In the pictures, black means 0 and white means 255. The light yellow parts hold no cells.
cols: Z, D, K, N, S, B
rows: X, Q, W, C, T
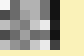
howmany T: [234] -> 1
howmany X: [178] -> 2

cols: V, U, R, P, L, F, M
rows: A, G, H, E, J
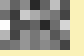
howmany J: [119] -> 3
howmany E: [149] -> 2
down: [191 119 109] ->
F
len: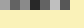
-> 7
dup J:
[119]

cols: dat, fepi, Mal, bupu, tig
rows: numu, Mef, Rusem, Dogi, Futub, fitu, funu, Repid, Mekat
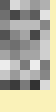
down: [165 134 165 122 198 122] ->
Mal
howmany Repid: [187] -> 0
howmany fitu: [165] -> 3
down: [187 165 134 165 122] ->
Mal
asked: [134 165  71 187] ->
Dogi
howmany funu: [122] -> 2
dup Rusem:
[187]

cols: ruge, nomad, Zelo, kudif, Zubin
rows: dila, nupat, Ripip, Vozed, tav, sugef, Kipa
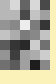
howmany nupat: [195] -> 1
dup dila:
[216]

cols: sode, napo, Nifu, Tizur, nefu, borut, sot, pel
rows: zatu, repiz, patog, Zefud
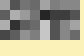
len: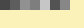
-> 7
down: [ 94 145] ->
Nifu
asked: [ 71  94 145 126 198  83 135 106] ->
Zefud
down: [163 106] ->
pel
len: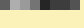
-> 8

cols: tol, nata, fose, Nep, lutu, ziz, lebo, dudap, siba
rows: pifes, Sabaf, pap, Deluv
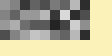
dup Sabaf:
[152]
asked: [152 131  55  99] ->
pifes

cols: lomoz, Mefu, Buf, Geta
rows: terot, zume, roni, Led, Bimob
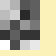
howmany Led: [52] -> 3
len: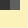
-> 2
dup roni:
[152]
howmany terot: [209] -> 1
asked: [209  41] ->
zume

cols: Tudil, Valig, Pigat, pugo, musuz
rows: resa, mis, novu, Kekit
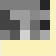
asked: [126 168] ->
Kekit
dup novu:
[67]
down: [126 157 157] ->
Pigat
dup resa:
[126]
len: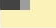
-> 3
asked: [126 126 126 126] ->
resa

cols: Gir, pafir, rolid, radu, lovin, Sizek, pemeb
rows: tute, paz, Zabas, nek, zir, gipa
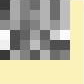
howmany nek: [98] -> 2
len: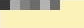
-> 6
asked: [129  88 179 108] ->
gipa
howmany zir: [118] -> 2
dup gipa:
[129]
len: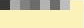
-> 7
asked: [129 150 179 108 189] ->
paz

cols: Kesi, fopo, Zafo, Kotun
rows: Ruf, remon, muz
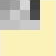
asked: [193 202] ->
muz
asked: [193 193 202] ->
muz
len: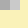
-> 2
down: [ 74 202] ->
Kotun
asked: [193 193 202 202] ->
muz
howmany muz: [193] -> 2
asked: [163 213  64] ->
Ruf

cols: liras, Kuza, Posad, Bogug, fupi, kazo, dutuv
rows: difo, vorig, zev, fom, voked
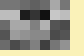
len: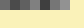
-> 7
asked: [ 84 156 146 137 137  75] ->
fom
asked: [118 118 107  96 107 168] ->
difo
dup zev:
[168]
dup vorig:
[189]
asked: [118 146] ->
voked

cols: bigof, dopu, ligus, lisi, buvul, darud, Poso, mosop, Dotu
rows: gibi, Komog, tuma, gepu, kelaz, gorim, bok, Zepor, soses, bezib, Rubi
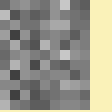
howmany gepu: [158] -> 1
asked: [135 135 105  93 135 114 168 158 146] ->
soses
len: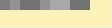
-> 9

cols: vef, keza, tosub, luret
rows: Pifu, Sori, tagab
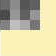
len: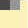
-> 2
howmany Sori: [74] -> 1
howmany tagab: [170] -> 1
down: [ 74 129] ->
vef

